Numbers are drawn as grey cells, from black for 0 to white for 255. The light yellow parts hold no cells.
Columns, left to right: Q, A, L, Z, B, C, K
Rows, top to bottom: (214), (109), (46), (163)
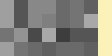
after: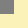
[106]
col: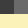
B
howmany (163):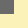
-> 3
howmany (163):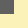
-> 2

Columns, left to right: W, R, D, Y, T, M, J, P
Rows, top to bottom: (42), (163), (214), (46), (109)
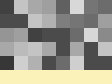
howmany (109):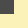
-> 3
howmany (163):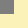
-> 1
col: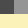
W
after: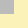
[196]
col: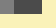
T
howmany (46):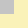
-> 2

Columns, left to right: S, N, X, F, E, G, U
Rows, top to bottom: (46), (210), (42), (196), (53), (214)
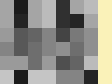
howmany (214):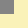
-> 2
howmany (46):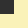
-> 1
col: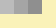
U
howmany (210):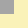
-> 3

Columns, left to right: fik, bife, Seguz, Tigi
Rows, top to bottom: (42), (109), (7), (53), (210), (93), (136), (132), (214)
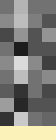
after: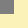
[83]
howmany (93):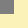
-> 0
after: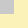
[114]
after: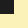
[83]
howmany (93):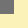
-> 2
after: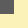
[51]
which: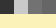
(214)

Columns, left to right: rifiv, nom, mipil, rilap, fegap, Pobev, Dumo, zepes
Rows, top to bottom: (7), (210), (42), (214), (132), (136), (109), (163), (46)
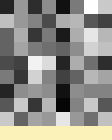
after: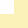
[201]
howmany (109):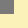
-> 0
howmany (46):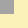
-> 1

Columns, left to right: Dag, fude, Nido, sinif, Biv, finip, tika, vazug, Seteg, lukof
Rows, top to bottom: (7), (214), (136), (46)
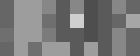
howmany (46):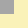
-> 0
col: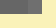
Dag
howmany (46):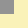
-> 0
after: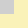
[78]
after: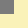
[90]
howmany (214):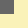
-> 2

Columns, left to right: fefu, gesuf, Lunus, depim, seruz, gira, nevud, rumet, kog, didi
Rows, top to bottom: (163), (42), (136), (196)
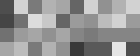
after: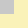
[101]
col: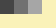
fefu

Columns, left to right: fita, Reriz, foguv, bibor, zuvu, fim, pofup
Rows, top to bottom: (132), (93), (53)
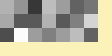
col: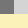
pofup
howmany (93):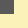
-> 3
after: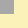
[89]

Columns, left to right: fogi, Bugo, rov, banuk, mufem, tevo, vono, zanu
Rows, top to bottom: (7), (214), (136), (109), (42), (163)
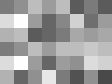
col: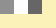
Bugo
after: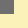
[156]

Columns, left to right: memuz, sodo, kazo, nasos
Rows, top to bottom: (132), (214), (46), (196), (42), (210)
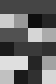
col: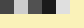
memuz
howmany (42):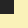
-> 1
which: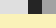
(42)
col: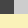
memuz
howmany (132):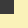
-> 0
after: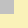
[26]

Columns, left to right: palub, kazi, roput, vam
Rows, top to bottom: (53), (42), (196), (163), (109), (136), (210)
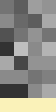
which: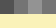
(196)
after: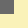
[93]
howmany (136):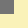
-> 1
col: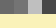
kazi
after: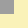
[147]
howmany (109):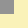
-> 2

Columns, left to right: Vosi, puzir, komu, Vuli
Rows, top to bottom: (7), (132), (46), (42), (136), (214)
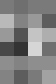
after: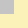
[174]
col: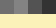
puzir
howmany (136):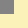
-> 1
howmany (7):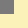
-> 3
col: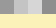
komu

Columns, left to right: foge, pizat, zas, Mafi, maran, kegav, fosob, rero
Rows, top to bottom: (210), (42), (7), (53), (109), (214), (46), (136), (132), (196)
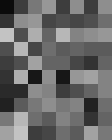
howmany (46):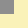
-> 1
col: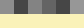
kegav
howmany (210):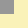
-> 1

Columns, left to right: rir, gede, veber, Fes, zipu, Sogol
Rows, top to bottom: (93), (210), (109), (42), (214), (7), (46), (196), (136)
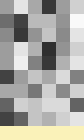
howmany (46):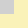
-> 2
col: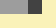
rir
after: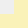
[129]
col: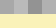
veber

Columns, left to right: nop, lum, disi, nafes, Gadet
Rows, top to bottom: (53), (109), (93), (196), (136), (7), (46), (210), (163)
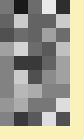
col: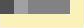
nop
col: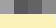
nafes
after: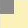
[161]
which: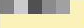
(7)
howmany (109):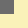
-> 0

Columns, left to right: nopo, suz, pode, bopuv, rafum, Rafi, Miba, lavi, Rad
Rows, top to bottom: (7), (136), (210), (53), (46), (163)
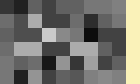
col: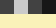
bopuv
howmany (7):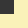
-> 1
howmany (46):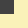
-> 1
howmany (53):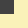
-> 3
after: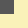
[128]
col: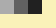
suz

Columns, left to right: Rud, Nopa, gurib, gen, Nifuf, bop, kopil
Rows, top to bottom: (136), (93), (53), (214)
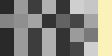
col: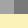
kopil
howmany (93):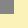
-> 1

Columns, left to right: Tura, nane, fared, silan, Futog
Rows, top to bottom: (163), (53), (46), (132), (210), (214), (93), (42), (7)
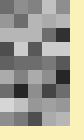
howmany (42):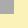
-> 0
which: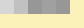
(42)
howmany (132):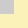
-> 3
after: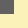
[109]
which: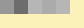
(53)
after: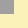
[151]
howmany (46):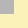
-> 3

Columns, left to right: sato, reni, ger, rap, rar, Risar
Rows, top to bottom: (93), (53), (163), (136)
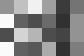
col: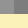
Risar
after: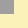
[59]
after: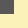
[171]
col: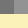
Risar

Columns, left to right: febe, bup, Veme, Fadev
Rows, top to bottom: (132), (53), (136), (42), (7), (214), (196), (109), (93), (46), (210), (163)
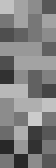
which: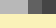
(196)
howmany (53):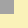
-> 2
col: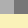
bup
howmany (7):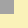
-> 3
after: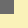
[175]
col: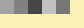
Fadev
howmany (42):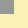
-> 3

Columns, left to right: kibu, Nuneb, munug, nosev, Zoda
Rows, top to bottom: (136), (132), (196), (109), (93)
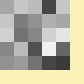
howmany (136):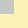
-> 2
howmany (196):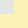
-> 1

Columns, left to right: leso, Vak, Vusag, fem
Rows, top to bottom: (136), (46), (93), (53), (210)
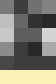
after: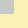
[94]
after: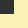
[40]
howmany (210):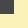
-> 1
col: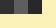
Vusag
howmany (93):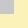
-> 1
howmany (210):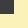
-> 3
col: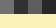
Vusag

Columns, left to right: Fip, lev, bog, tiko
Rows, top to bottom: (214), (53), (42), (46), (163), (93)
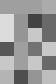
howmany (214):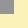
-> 0
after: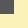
[159]

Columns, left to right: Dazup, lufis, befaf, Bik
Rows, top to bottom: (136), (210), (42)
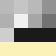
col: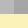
befaf
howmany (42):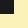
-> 3
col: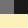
Bik
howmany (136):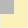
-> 2
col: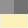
Bik
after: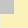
[185]

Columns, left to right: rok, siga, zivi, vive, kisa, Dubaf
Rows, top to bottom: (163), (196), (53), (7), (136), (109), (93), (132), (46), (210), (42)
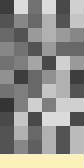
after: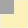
[73]
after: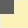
[177]
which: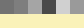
(136)
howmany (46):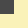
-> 3
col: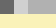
kisa

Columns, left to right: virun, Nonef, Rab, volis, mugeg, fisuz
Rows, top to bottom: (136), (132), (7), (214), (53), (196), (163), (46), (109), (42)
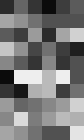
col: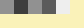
Nonef
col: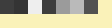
mugeg
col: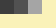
mugeg
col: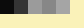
virun
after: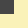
[113]
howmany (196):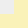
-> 3

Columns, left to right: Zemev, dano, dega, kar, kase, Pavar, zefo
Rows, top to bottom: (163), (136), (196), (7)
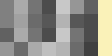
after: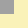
[107]
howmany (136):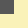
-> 2
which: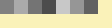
(163)

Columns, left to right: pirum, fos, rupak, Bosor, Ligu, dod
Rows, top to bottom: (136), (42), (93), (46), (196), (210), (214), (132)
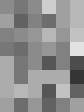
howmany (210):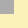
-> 4
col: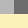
fos
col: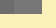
fos

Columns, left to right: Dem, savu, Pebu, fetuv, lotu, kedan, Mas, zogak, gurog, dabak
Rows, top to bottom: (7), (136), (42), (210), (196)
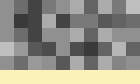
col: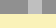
Dem
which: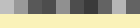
(210)
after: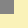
[144]
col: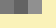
gurog
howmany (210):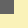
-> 2
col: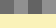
dabak

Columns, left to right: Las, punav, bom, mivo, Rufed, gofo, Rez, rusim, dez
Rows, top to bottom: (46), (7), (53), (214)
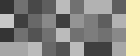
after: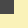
[94]
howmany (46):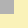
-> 2
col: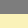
Rez
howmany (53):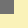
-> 4
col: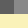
mivo
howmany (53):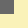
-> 0

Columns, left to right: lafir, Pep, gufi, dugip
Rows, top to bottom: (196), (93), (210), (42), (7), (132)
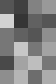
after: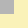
[109]
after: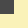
[163]
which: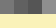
(210)
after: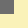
[172]
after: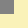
[153]

